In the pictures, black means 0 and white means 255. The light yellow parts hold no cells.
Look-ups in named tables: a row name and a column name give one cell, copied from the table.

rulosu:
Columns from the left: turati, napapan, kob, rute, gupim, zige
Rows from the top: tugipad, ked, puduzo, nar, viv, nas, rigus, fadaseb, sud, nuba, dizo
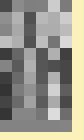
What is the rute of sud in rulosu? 91
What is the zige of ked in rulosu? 204
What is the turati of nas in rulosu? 132
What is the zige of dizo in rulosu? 132
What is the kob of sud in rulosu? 162
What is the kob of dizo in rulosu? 131
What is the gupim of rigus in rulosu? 176
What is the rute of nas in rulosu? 86

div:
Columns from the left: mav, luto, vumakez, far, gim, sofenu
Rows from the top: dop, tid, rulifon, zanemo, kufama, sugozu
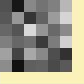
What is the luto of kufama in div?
67
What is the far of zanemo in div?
59
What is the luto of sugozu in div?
17
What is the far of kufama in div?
137
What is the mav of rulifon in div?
103
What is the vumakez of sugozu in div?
95
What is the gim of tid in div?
155
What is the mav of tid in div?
87
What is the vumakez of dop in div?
136
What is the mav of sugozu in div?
140
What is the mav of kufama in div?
161
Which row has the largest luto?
tid

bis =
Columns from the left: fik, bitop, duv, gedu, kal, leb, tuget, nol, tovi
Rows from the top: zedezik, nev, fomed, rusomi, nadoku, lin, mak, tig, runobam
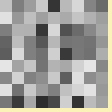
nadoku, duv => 128
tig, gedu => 155
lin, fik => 229
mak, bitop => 210
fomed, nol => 136
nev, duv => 191
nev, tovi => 158
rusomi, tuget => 119
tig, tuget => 212
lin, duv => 197
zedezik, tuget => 215
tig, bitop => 114
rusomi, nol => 115
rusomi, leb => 116
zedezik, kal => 53
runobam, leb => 207
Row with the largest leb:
runobam

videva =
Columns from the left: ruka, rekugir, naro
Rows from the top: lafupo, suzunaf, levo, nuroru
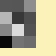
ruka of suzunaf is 182
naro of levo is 83
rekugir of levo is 219
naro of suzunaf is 78
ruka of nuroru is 9
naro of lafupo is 142
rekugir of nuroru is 115
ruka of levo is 133
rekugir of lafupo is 86
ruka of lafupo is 87
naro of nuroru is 108
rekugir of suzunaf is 56

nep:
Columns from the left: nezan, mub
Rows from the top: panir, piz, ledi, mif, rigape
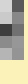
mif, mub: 151
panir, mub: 90
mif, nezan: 139
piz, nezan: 202
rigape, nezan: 181
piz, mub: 136
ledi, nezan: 62
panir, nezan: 213

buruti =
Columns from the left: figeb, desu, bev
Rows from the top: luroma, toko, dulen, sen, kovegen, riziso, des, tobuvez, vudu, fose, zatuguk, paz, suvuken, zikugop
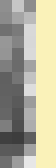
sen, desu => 132
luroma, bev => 140
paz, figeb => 64
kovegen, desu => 109
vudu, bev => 155
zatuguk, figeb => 126
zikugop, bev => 231
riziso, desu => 107
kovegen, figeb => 149
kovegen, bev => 217
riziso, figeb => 126
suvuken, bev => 162
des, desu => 117
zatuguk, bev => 173
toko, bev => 186
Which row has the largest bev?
zikugop

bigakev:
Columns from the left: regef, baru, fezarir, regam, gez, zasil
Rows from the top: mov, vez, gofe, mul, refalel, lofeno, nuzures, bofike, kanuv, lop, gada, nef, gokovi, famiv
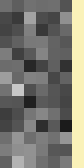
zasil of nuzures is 99
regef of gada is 67
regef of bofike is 114
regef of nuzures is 158
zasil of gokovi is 84
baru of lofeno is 110
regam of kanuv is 90
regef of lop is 61
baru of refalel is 64
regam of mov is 109
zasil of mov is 83
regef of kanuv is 87
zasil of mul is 87
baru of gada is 84
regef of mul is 81
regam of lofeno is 68

